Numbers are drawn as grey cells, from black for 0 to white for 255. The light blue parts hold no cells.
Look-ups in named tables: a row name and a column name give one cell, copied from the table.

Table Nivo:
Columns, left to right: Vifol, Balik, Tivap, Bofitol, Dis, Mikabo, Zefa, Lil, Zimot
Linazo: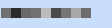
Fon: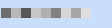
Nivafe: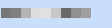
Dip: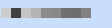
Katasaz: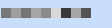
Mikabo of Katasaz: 216
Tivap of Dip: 197
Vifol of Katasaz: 120
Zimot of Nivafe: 159
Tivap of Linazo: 105
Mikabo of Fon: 129

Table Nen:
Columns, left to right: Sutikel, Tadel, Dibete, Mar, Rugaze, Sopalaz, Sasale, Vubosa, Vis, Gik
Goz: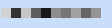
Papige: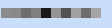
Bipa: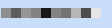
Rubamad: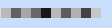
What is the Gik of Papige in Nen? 165
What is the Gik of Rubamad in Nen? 198
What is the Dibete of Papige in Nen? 110
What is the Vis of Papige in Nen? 109
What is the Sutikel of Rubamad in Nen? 185
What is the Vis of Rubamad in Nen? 67
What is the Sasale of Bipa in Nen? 115
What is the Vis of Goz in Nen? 102
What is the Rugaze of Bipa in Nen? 24
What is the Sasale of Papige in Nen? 83
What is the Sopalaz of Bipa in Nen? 131
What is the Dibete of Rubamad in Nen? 166
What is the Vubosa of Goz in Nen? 162
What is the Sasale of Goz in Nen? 119
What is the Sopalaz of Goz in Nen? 141
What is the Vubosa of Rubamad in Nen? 177
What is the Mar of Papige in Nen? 127
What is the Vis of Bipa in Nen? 78
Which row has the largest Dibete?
Goz

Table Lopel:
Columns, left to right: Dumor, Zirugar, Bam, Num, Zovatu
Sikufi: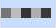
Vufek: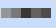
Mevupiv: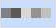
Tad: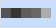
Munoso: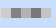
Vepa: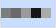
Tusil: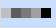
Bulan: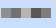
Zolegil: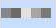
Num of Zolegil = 165
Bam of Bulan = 180
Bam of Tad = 93
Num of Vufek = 98
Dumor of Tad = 84
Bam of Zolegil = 225
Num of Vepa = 23
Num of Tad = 103
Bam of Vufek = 55
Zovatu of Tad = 172
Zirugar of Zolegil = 106
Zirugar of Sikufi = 188
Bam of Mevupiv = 216
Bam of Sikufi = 52
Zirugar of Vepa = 105
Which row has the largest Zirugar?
Sikufi

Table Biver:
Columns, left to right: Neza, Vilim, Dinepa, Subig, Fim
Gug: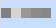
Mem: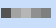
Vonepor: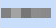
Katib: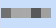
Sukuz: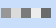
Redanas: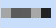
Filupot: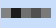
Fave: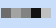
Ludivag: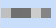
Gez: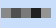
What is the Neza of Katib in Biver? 113
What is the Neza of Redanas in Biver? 165
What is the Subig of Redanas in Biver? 167
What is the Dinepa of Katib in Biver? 169
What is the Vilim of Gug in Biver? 212
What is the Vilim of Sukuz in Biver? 219
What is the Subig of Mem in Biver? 144
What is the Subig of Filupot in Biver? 80
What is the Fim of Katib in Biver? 160
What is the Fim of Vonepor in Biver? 138
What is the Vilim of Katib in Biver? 167
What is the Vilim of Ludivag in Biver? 112
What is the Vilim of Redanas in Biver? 91
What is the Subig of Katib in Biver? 89

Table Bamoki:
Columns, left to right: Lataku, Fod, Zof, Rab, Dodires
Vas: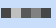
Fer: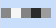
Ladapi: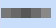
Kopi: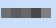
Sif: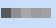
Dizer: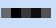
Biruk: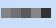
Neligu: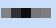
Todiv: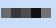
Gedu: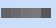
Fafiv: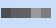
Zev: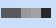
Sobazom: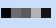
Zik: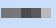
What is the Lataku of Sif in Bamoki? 89
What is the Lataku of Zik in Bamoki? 117
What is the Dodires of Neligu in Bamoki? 125
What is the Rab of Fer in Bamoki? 43
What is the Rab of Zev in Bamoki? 162
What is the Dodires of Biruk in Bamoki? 50
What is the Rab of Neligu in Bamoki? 118
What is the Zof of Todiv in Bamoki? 77
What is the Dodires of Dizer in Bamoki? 81
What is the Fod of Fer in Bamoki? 245
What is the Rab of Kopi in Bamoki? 72
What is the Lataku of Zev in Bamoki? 89
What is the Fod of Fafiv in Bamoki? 95
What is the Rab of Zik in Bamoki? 90
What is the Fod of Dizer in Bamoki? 0
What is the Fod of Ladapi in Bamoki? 104
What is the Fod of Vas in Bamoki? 191
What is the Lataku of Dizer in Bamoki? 104
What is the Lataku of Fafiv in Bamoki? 78
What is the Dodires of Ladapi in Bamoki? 137

